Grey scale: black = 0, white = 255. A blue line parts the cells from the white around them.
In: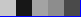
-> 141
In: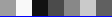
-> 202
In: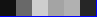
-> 177
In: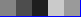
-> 202
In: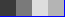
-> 221
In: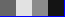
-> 139
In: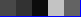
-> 195
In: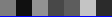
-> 196
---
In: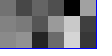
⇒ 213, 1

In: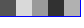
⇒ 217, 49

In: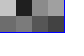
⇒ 197, 31

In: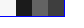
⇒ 247, 27

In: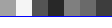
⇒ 245, 40

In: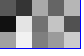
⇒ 242, 17

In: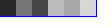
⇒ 215, 40

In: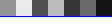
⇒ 235, 21

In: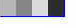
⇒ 218, 45
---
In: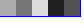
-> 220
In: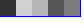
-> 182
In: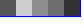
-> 141
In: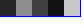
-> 64
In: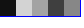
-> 163
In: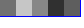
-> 135
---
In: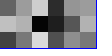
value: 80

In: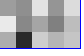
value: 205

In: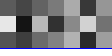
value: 178

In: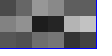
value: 118

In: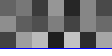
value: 195

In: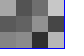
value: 139

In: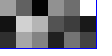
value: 32

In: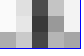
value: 70
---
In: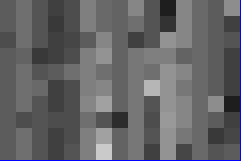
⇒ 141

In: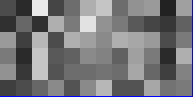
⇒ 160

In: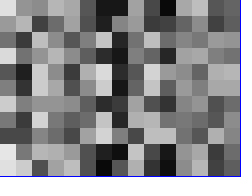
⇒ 100

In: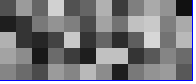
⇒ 17

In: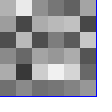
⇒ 164

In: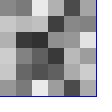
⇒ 165

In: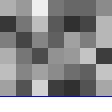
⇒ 139
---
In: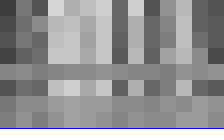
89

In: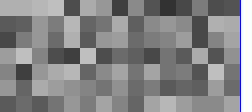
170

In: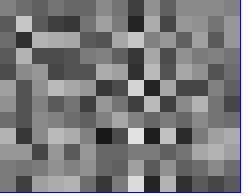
152

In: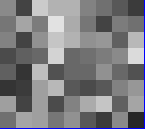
112

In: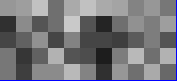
158

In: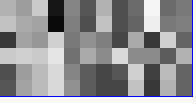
126

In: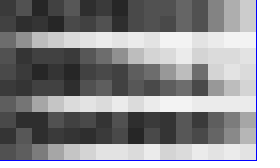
204

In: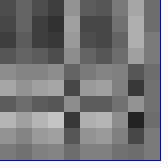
108
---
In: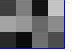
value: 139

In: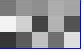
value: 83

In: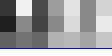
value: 233

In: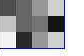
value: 20

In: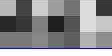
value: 198

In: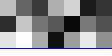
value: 80

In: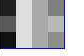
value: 185
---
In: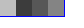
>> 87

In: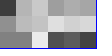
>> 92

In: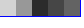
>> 70

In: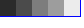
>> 157

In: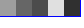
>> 224

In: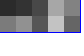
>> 195
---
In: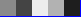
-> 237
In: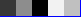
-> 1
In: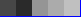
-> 149
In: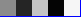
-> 196
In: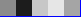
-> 199
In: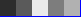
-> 234
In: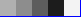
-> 93
